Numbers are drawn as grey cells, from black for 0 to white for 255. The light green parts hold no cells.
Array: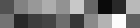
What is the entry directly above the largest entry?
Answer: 40
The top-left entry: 81
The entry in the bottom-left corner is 115
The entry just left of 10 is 102
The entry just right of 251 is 95
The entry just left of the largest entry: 179

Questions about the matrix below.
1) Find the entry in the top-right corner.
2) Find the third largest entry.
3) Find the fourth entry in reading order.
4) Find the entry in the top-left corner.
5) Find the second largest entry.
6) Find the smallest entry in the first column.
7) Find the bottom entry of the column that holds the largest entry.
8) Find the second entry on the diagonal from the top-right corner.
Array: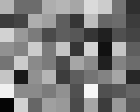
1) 47
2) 218
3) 174
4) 181
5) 240
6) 5
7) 166
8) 108

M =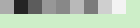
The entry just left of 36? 171
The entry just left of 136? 151

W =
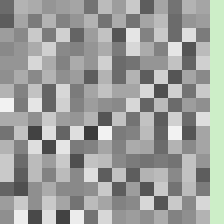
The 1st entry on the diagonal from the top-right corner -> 165
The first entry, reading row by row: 107
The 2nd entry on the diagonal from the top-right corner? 149
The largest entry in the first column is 242
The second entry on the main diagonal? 165
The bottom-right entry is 179
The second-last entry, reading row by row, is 143
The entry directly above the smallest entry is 179
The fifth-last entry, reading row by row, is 143
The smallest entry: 59
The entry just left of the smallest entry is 222
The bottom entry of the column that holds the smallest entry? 115
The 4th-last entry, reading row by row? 171
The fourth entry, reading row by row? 149
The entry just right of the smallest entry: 242
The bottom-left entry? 143
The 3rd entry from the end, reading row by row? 130
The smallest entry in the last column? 93
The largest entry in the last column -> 222
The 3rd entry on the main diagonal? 201
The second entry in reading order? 179
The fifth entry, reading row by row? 157

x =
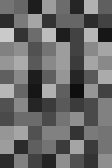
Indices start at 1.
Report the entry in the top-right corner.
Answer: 95
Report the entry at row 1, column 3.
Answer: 29
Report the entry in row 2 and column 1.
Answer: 43
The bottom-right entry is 143
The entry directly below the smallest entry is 59
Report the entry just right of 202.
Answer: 51
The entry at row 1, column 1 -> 116
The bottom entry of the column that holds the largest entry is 43
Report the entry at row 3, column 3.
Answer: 108
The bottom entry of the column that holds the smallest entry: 81
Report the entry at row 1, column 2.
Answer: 102
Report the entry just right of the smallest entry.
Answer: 150
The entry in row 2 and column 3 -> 165
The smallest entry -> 14
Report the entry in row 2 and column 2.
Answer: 122

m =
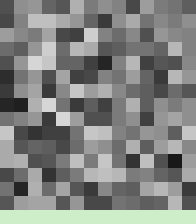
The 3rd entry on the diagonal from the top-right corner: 150
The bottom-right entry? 80
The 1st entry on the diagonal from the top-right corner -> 94
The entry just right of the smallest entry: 157
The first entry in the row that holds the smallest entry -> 170
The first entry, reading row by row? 80
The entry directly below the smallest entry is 86
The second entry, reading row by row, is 143
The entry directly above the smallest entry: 183
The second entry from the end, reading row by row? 183
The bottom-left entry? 86
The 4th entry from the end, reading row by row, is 94
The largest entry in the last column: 198
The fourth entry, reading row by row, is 100
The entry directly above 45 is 80
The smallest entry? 24
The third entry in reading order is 150
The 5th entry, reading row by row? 86
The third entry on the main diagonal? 123
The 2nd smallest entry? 31
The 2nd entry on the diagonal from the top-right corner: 123
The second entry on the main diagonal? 130
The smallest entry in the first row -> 72

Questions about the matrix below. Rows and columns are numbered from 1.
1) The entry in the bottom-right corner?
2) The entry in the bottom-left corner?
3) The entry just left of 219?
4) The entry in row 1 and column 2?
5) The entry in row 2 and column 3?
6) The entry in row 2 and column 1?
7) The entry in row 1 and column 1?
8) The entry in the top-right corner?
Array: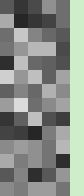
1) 116
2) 138
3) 156
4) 53
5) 53
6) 170
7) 88
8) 110
